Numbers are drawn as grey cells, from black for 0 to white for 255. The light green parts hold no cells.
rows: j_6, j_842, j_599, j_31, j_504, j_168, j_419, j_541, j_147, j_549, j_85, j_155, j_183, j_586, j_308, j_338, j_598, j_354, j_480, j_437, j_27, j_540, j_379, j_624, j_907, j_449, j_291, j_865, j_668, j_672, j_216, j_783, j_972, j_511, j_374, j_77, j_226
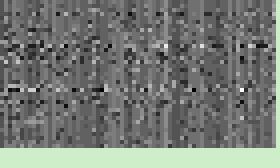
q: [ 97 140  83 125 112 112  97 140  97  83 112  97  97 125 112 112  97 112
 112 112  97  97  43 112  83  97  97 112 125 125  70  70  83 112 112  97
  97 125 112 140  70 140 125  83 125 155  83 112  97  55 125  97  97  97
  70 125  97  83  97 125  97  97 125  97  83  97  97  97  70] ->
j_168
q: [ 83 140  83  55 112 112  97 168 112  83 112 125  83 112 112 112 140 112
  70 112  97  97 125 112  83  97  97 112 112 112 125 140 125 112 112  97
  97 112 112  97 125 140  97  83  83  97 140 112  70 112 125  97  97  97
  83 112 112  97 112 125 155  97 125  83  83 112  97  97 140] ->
j_147
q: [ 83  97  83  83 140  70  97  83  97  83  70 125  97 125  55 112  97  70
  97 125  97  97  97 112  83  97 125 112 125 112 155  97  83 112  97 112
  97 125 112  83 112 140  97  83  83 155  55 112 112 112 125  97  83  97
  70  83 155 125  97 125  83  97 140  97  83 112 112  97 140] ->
j_374

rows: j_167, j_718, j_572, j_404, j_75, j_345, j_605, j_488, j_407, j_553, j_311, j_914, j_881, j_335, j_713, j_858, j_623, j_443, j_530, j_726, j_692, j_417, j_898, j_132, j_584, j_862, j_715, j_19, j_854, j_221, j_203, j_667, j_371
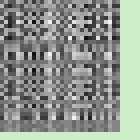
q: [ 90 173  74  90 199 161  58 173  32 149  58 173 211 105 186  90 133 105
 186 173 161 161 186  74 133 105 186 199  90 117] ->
j_404
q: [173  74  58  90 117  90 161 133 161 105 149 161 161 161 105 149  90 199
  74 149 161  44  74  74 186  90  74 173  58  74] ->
j_132

